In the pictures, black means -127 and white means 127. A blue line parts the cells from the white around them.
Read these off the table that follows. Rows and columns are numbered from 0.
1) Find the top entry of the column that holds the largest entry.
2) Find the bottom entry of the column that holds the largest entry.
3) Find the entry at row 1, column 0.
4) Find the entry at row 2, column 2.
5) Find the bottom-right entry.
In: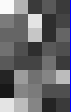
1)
122
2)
100
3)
-4
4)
70
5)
-69

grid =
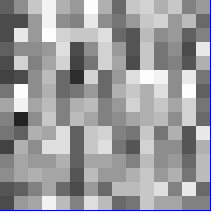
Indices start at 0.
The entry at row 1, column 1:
-52
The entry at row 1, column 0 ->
-52
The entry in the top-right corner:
25
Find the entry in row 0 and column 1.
13
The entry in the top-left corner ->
-31
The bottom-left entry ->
-52
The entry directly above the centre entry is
-22
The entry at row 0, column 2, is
71
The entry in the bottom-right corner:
1
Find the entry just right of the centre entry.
25
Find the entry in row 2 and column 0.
-52
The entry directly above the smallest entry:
114
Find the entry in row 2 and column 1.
104
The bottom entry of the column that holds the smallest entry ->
25
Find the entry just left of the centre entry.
59
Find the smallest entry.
-92
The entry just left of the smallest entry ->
1
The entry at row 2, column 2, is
25
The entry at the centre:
1
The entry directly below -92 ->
-31

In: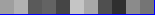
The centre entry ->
69
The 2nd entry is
50
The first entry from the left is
31

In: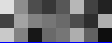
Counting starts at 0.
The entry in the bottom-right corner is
-113
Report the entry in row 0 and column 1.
13
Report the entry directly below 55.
-50
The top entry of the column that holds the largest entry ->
95
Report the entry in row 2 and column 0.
73
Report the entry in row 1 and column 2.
2
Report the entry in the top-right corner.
-93

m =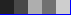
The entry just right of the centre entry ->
-14
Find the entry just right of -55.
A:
46
